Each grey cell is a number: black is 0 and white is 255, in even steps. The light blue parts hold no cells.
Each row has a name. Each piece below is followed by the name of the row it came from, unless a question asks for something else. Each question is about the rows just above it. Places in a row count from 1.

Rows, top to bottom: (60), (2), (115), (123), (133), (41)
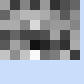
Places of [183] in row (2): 3 4
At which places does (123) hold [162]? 6 8
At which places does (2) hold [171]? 5

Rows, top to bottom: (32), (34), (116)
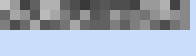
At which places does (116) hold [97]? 6 10 11 13
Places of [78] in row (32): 8 10 12 13

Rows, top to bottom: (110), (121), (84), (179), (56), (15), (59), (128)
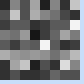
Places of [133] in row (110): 2 6
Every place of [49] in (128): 1 3 4
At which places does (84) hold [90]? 2 3 6 7
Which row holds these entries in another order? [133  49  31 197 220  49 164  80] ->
(59)
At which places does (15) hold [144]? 3 5 7
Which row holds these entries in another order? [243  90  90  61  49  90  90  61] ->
(84)
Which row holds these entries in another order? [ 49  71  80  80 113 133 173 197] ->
(121)

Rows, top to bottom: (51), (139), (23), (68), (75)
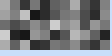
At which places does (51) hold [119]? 2 4
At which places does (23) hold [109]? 1 5
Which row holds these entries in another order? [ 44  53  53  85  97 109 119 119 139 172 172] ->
(75)
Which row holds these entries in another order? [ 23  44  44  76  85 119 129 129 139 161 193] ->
(139)
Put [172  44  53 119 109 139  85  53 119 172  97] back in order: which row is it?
(75)

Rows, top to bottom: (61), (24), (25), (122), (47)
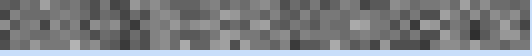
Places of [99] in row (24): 12 21 27 29 32 47 49 53
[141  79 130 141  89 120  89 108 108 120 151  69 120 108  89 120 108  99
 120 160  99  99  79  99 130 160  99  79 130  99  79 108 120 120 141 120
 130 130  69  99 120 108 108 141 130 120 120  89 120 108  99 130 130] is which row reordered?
(24)
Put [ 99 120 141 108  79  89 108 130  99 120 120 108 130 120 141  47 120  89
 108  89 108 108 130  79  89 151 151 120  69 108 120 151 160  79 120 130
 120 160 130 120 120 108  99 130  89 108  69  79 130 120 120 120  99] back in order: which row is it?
(122)
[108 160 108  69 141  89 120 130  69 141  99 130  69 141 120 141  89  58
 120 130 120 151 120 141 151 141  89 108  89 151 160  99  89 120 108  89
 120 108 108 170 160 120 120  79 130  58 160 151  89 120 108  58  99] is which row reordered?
(25)
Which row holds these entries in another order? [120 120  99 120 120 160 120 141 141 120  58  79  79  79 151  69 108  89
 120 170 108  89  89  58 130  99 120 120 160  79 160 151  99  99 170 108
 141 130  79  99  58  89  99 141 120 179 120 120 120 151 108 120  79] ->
(47)
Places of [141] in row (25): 1 6 10 12 20 22
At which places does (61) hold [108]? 4 7 25 30 42 46 48 50 51 53

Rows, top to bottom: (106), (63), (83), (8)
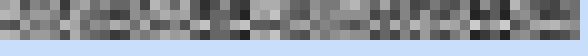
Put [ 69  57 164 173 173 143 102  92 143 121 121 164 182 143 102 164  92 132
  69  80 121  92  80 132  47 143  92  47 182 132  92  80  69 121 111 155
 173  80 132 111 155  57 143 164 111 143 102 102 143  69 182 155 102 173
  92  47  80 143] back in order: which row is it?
(106)
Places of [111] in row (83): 4 6 14 29 32 37 53

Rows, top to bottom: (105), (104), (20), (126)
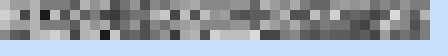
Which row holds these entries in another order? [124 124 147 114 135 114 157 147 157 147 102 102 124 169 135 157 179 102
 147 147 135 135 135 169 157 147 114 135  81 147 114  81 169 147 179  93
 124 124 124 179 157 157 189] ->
(105)
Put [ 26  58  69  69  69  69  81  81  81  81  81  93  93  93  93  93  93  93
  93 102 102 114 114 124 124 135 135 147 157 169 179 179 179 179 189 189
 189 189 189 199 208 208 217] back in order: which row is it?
(126)

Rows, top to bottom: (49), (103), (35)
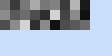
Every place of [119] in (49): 1 3 5
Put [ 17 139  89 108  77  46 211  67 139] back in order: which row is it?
(103)
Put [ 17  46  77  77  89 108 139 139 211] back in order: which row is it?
(35)
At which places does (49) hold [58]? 2 7
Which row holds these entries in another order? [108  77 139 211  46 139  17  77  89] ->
(35)

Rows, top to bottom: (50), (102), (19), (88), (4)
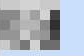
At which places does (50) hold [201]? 1 2 5 6
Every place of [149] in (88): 1 2 5
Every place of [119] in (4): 3
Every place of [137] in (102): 1 2

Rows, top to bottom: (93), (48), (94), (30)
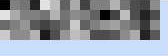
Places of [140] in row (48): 8
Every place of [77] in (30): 6 10 11
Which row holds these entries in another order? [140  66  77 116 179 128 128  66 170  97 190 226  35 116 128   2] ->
(93)

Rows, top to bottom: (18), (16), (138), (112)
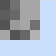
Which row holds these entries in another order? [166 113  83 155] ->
(138)
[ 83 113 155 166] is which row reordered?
(138)
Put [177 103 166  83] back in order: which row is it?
(112)
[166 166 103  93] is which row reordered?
(16)
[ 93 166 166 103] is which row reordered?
(16)

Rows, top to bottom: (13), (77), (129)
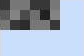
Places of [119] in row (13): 2 3 6
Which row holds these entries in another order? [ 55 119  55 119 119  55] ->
(13)

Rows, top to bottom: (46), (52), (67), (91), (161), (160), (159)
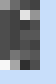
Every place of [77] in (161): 1 3
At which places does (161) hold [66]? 2 4
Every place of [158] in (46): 1
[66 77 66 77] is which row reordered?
(161)
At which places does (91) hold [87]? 3 4

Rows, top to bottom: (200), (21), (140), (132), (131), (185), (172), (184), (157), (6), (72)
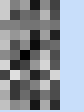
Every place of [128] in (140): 1 2 5
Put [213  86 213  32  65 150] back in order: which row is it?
(172)
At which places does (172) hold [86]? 6
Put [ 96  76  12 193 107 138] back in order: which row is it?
(131)

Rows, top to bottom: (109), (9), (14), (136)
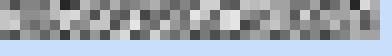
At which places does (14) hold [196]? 1 10 11 28
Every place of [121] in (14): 19 21 30 35
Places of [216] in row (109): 37
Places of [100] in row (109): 18 20 23

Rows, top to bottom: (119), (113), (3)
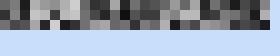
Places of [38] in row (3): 5
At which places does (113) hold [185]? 5 7 19 20
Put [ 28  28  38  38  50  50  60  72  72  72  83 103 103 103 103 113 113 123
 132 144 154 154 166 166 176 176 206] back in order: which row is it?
(119)
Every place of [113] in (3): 1 9 13

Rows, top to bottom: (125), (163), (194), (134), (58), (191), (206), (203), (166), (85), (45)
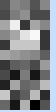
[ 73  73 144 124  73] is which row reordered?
(163)
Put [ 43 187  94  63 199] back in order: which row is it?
(85)
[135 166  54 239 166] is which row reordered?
(194)
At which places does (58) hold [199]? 2 3 4
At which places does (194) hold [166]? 1 4
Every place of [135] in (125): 2 5
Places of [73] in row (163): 1 4 5

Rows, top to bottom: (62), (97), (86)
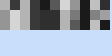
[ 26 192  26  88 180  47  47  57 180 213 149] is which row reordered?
(86)
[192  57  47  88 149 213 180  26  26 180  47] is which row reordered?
(86)
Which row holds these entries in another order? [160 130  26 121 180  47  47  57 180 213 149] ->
(97)

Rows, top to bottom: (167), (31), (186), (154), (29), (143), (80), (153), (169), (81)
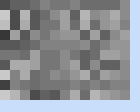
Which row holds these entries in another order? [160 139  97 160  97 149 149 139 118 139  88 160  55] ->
(154)
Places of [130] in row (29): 5 6 7 8 11
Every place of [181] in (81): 2 10
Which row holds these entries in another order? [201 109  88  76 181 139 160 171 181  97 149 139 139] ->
(31)
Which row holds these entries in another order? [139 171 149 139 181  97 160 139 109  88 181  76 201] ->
(31)
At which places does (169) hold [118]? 3 5 6 7 9 11
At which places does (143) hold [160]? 4 11 12

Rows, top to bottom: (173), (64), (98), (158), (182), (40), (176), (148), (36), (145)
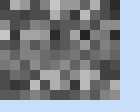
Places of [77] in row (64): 1 2 4 5 11
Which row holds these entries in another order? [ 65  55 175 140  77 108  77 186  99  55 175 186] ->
(36)
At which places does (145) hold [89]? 1 2 8 10
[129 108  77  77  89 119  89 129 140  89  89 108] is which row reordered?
(145)
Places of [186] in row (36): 4 9

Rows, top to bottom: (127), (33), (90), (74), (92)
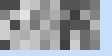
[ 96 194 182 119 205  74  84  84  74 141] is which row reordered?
(127)
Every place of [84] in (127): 7 8
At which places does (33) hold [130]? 1 4 7 10

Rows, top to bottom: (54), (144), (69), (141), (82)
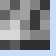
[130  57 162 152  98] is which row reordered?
(144)
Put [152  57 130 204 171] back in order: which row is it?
(69)
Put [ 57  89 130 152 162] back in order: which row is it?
(54)
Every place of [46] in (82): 3 4 5
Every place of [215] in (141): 1 2
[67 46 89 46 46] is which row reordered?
(82)

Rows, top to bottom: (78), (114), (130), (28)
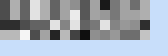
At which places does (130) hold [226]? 6 8 11
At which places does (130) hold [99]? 4 5 9
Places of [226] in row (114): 4
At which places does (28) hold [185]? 1 2 7
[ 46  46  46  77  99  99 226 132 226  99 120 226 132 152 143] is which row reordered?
(130)

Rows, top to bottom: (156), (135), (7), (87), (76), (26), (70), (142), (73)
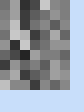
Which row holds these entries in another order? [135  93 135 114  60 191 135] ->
(7)
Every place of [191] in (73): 1
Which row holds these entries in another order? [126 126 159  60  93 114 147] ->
(135)

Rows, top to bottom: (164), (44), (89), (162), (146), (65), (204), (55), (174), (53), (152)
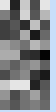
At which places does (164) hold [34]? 2
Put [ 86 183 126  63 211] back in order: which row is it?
(44)
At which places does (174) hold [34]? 4
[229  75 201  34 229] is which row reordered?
(164)

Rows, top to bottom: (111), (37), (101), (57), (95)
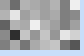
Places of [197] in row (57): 3 5
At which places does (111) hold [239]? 8
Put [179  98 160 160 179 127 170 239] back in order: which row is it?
(101)
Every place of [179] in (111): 3 6
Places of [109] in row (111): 2
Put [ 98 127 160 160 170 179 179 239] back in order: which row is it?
(101)
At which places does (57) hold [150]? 4 6

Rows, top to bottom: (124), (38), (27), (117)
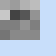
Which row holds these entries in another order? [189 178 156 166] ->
(124)
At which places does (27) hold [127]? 1 2 4
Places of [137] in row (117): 2 3 4

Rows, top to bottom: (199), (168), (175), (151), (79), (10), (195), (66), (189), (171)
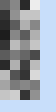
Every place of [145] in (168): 2
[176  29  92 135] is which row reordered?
(151)
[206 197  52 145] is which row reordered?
(171)
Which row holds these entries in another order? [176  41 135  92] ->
(175)
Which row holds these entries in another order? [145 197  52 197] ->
(168)
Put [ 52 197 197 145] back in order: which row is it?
(168)

